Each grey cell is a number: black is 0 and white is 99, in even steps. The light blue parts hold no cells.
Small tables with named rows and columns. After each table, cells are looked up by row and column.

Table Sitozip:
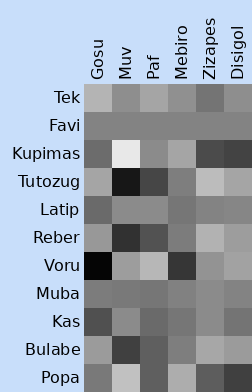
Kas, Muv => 54
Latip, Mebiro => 46
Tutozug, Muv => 9
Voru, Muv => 61
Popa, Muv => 75
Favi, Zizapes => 51
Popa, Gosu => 47

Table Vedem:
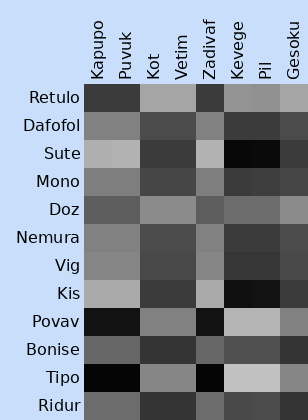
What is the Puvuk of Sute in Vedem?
69
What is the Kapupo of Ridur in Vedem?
42
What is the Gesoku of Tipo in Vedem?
52
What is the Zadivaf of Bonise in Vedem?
40
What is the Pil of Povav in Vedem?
70
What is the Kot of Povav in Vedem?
50
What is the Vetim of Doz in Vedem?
54
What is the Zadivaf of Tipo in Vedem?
2
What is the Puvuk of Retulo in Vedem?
23
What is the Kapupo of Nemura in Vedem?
50
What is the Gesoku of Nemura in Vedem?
29
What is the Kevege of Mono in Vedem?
23
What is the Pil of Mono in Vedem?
24
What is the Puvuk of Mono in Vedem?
49
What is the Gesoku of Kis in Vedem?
23
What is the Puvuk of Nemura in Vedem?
50
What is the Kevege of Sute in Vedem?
3
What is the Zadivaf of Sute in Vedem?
69
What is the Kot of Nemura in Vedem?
29
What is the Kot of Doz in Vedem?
54

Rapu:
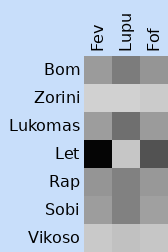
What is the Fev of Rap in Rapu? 58
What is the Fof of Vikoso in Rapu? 77
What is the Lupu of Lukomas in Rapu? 43
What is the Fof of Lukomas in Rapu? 60
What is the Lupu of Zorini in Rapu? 81
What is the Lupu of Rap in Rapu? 50
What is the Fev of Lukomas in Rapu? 61
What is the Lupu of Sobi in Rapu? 50
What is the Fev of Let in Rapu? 2
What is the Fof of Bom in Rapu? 58
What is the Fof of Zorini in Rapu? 79
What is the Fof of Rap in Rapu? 59
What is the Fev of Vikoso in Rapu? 78
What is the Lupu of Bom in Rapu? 48
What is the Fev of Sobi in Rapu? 61
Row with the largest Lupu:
Zorini

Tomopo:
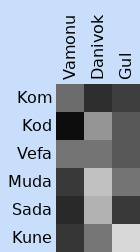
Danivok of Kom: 18
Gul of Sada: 22
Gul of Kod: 34
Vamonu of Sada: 16
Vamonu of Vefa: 45
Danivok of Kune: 46
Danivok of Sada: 69
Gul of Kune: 84
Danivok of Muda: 75
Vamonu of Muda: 22
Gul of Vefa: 34
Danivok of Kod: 58
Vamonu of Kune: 21
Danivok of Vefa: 45
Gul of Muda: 45
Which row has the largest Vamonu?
Vefa

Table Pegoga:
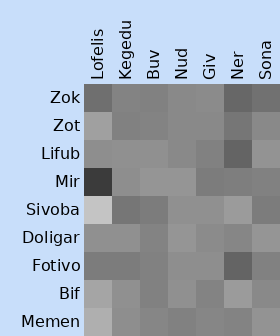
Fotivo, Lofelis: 48
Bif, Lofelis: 64
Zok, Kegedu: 51
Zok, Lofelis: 43
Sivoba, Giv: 56
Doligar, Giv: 54
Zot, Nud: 53
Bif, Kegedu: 56
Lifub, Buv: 56
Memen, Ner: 51
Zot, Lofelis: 62
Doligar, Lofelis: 56
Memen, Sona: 57
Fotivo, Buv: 50
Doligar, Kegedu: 56
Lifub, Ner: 39
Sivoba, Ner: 60
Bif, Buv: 50
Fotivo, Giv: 55
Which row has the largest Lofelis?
Sivoba

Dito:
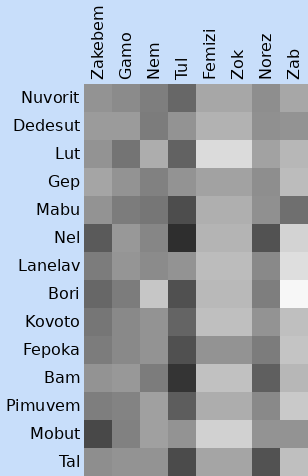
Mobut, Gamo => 50
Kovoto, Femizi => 74
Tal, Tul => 29
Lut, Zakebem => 57
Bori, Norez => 49
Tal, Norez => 32
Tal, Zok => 64
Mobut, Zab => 57
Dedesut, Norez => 56
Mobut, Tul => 57
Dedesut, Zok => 69
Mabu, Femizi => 68
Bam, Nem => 48
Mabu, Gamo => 48
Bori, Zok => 72
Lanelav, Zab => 86
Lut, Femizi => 85

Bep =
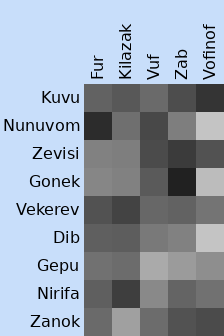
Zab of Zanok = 32
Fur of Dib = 37
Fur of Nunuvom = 17
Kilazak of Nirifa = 24
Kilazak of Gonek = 50
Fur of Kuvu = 38
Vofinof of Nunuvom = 76
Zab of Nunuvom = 49
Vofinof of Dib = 76
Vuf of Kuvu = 41
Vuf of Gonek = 35
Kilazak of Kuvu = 34
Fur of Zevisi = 50
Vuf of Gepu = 66

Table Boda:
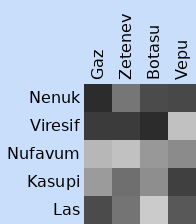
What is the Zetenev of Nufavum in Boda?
75
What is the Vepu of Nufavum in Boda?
54
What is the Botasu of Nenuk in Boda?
29
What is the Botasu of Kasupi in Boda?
55
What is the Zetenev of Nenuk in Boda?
46
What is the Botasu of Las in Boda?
79
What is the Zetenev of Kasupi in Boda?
43
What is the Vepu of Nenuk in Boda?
28
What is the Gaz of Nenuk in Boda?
17
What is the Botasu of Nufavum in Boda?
59
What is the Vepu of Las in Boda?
34
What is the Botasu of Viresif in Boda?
17
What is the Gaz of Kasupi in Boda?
60
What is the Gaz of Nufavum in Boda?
71
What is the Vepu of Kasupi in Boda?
25
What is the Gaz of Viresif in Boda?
23
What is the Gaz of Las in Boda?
29
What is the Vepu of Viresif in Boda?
75
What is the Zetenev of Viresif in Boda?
23

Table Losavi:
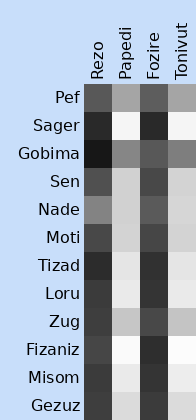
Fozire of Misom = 20
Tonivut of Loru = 91
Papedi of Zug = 77
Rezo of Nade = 51
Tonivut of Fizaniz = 98
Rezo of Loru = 23
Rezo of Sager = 16
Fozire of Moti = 27
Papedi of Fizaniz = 97
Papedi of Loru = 91
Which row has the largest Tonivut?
Fizaniz

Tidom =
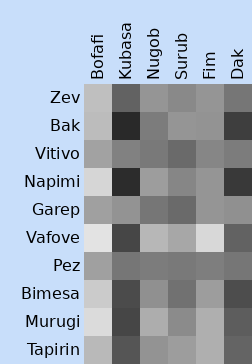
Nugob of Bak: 48
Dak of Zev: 46
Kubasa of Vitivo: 50
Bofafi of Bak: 73
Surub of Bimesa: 44
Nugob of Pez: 48
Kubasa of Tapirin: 33
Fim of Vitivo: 52
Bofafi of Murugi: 85
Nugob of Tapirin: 57
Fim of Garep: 58
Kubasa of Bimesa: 29
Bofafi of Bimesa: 79
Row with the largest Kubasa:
Garep

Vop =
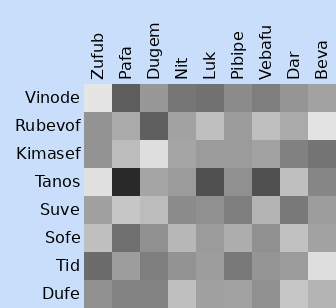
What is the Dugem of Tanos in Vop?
64
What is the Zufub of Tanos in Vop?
87
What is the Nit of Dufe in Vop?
74
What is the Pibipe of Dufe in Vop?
63
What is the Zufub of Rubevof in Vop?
57
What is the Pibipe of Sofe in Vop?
67
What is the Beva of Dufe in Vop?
70
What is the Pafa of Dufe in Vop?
51
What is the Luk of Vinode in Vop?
44

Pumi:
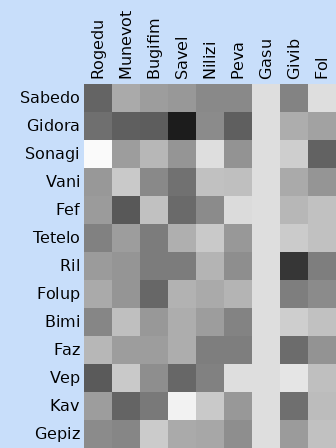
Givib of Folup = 49
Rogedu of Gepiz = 54
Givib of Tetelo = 79
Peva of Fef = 85
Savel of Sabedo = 59
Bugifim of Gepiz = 79
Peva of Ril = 55
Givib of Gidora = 67
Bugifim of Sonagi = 71
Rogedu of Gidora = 43
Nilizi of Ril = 70
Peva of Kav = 59
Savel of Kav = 94
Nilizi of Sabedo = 53
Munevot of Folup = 58
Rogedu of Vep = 35

